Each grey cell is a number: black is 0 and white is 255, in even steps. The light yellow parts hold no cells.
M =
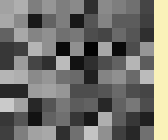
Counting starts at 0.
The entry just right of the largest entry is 162
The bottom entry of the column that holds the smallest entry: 195
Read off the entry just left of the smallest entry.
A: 144
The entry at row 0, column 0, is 162
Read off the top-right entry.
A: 69
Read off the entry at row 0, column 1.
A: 175
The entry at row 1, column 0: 168
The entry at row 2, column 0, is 98
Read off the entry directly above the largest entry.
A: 39
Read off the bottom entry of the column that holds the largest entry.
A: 63
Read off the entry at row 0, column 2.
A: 126
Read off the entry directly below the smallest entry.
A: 47
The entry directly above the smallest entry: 77
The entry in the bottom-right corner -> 112
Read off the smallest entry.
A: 3
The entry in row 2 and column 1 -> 168
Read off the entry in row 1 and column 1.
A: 138

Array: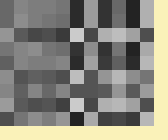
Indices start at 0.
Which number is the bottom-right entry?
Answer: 183
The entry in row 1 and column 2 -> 125
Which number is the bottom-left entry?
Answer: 78
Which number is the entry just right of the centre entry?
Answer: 161
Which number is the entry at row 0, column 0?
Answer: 104
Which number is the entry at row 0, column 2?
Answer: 125
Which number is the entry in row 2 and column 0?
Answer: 149
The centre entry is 43
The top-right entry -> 176
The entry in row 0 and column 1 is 133
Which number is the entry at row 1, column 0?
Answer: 104

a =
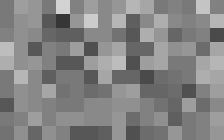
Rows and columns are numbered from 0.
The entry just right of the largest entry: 129
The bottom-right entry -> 150
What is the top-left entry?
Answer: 121
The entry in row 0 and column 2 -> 150
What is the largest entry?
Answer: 211
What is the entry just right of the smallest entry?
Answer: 150
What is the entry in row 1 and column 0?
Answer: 121
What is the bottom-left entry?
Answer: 114
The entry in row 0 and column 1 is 158
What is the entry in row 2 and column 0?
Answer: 129
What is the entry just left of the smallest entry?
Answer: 87
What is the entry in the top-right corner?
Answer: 129
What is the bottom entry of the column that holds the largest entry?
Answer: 129
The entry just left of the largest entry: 121
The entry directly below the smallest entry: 95
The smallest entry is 54

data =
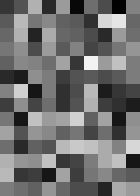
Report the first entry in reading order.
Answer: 54
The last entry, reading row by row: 155
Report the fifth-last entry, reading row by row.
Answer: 76
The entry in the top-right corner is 130
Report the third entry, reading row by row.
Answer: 177
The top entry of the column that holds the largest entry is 110
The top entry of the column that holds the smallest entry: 2
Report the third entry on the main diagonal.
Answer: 35
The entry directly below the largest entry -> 90
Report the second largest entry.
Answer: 229
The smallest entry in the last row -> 35
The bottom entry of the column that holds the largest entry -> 76
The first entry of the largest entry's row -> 97
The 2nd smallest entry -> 8
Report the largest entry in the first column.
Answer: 185
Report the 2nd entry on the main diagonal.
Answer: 185
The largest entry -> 242
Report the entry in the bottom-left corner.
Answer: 124
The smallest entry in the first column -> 41
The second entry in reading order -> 83
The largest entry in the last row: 171
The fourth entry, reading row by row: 41
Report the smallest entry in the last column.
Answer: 22
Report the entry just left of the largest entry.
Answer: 54

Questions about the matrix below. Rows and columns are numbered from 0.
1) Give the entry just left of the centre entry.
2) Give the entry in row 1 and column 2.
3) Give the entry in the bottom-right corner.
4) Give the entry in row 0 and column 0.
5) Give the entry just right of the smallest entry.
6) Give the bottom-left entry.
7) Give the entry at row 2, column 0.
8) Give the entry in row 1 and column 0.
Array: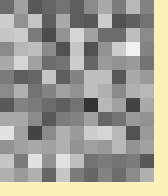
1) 161
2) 197
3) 176
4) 108
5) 183
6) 176
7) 197
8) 205

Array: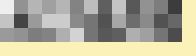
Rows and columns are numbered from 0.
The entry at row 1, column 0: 196
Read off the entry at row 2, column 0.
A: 154
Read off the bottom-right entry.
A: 76
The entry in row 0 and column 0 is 238
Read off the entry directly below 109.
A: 175
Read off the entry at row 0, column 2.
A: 181
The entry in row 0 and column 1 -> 146
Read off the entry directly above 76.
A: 103
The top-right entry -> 60

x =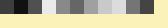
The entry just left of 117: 220
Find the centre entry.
102
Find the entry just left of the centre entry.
137

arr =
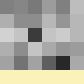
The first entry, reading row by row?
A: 128
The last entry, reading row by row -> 169
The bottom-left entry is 162
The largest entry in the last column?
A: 189
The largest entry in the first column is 210
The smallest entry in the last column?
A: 156
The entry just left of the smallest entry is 94
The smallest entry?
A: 40
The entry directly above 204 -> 149

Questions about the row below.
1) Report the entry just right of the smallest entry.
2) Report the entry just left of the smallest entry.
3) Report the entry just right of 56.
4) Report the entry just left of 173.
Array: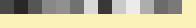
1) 85
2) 72
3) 202
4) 235

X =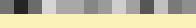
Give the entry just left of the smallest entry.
114
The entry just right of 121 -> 142
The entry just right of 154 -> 206
